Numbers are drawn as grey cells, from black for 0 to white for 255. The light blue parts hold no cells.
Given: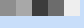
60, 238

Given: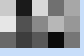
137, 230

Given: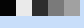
45, 234

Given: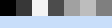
76, 243

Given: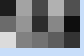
44, 219

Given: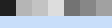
221, 221
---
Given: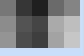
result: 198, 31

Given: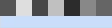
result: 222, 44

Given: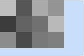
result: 191, 60

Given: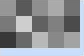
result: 206, 56

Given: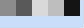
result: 217, 20

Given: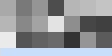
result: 234, 51
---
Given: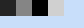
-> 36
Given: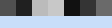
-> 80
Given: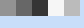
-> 147
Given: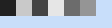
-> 33
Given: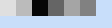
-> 223
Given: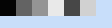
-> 4
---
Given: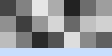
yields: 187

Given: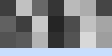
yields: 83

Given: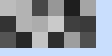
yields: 85

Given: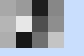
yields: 174

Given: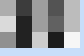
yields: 144

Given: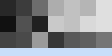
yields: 67

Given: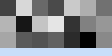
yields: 166

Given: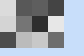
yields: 76
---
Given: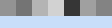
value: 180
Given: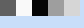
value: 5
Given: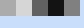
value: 97
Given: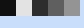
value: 45
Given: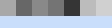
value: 137
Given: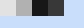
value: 23
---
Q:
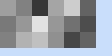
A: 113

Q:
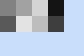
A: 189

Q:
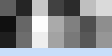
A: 79

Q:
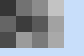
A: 89

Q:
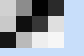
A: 55

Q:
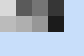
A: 151

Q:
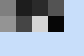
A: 212

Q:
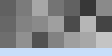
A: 182
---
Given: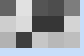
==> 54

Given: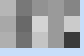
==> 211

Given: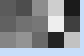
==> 119

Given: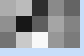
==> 94

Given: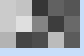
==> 132

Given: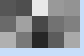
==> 72

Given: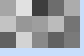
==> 158

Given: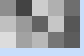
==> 98
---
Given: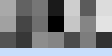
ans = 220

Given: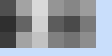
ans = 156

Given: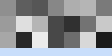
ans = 122

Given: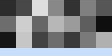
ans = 86

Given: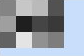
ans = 82

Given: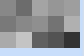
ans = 158

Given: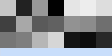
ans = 221
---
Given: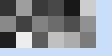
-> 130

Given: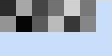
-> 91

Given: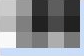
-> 33

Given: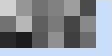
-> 95

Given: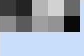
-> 159

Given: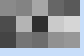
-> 47

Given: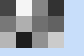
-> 112
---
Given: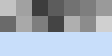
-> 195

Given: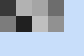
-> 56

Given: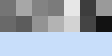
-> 117

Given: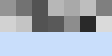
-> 148

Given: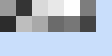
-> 155

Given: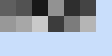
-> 95

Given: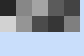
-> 39

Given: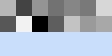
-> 183

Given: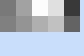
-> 121
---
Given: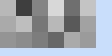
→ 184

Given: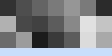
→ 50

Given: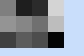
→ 127

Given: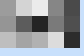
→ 156

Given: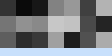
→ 51

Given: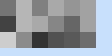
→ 116

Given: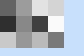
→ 100

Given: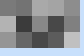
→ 122
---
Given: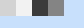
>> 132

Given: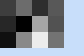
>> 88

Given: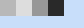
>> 41

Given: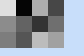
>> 71

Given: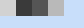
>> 185

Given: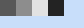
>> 35

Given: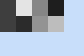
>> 30

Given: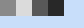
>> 40

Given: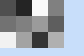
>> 128
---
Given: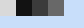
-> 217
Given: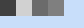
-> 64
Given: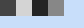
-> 68
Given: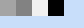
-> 164
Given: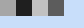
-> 166
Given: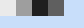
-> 234
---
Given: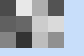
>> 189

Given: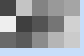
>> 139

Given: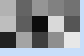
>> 62

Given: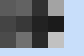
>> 41

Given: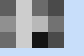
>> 20

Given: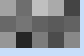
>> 124

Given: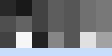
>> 33

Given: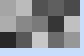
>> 199

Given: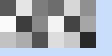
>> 83

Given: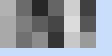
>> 140
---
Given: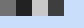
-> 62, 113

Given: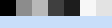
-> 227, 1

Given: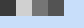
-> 83, 58

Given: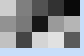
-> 9, 193

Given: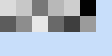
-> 2, 92

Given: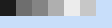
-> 199, 28

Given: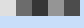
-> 76, 223
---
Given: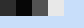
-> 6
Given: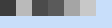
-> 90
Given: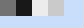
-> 24
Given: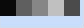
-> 134
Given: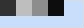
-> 190
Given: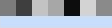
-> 13
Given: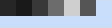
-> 108
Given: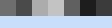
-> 96
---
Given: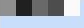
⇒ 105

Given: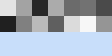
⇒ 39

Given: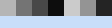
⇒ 72

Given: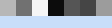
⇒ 245

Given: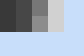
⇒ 119

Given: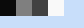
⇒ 65
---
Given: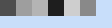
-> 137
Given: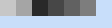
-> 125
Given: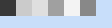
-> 136
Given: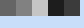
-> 59
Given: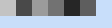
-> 94
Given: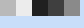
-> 138
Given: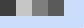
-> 90
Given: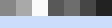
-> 33
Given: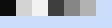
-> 177
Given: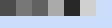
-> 208
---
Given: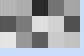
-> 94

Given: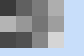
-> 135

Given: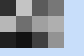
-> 64

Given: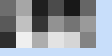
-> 173

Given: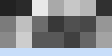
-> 88

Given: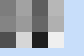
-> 30
